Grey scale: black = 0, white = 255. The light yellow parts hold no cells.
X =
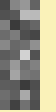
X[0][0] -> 72
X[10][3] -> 79
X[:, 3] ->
[99, 186, 102, 70, 144, 82, 129, 114, 78, 84, 79]
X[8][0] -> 93
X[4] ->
[136, 104, 111, 144]
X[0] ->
[72, 134, 151, 99]
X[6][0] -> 109
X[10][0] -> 103
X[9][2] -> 169
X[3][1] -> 124
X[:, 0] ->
[72, 81, 128, 108, 136, 92, 109, 82, 93, 110, 103]
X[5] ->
[92, 100, 210, 82]

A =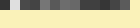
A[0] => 52
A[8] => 64
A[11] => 69
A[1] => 223

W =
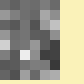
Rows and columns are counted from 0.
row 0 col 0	110
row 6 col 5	57
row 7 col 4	164
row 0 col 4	124
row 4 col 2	118
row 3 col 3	93
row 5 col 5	66
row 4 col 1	113
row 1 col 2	111
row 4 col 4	92
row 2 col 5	193
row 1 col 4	167
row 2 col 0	100
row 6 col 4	122

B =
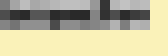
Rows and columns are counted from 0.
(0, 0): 124
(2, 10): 141
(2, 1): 116
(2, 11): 178
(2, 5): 75
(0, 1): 165
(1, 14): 69
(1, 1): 50
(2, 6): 140
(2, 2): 144
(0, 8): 188
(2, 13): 181
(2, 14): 175

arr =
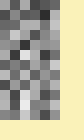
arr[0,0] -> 165
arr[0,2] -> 170
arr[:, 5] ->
[102, 180, 195, 167, 152, 113, 201, 123, 179, 118, 189, 145]
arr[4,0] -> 145
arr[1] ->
[77, 135, 89, 95, 45, 180]
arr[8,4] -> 124
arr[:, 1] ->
[88, 135, 106, 199, 135, 58, 126, 109, 154, 72, 84, 120]
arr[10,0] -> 181
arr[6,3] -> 164
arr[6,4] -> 124
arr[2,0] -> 103
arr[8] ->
[77, 154, 102, 176, 124, 179]
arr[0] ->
[165, 88, 170, 70, 87, 102]
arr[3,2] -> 162
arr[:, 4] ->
[87, 45, 117, 135, 145, 61, 124, 149, 124, 79, 131, 77]

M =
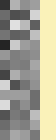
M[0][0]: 51
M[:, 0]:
[51, 108, 85, 116, 36, 151, 110, 68, 212, 157, 219, 83, 108, 126]
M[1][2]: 87
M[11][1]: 121
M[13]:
[126, 167, 156, 121]
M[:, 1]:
[178, 79, 224, 96, 202, 126, 128, 174, 81, 158, 114, 121, 134, 167]
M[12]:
[108, 134, 127, 162]
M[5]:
[151, 126, 133, 142]

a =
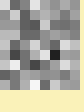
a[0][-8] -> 219
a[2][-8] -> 153
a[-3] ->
[197, 237, 114, 71, 119, 160, 219, 180]
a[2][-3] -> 117
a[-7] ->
[153, 154, 96, 88, 202, 117, 112, 124]
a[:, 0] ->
[219, 142, 153, 186, 197, 164, 197, 99, 175]
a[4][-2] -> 219
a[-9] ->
[219, 105, 131, 228, 167, 146, 171, 149]
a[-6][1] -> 187
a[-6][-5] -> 106
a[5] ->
[164, 71, 114, 176, 226, 32, 160, 155]
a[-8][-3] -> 160
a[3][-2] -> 148
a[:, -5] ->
[228, 158, 88, 106, 211, 176, 71, 158, 246]
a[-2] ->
[99, 121, 167, 158, 143, 146, 124, 161]
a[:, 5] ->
[146, 160, 117, 160, 103, 32, 160, 146, 202]
